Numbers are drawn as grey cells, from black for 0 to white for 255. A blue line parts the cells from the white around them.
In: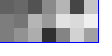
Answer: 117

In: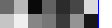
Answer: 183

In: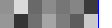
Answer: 218

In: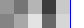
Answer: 117

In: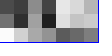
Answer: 47

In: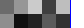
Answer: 150
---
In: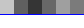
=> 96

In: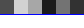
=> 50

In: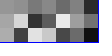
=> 42

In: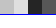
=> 87

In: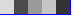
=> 75

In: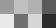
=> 90

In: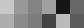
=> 68
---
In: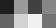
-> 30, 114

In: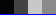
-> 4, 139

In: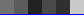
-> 113, 202

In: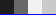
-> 29, 202

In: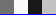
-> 113, 194

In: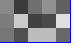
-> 137, 104

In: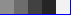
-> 142, 242

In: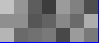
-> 195, 121
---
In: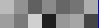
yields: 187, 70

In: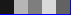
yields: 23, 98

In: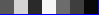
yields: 88, 8

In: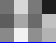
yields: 114, 179

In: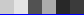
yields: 203, 59

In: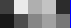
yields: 64, 119

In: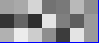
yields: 162, 155

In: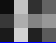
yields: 13, 91

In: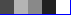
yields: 73, 255

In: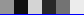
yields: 149, 236
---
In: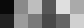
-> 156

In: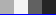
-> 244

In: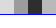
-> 156

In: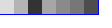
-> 180

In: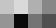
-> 10

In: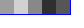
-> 209

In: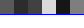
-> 44

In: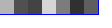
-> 80

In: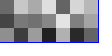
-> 61
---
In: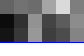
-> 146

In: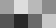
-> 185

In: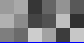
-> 68

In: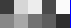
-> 237

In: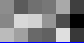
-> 210

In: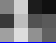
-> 82
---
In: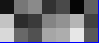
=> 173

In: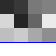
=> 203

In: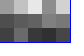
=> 56

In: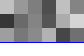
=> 178

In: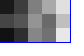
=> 134

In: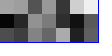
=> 171

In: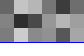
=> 145

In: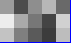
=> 90
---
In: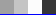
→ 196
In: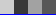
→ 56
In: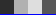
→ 177
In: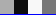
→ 13
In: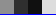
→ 47
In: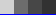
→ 109
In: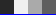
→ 240
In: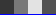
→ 120
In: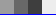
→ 104
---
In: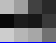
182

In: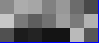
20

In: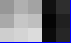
220

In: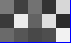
72

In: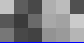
147

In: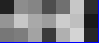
176
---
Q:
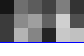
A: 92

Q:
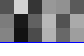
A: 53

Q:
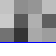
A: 149

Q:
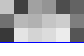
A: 161

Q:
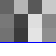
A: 88

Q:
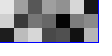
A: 87

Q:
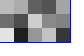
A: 96

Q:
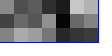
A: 92

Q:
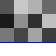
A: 177

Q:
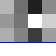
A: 31
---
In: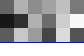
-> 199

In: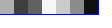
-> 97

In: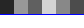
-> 152

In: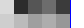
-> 206

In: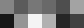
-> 149

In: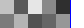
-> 123

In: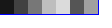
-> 119

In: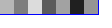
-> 220

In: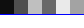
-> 78
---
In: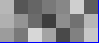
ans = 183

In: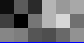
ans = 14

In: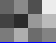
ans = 101

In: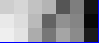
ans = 206

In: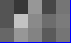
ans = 84

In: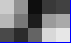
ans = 204

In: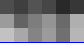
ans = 77

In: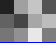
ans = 33
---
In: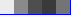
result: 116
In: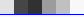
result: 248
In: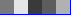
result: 177
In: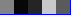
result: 90
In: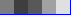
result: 224
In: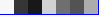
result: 172
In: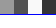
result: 53
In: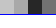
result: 114
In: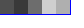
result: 175
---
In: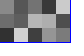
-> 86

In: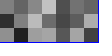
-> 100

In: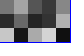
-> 164

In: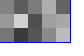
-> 93

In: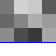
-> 209

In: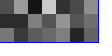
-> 155

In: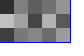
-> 128

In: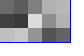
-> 92

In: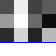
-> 239
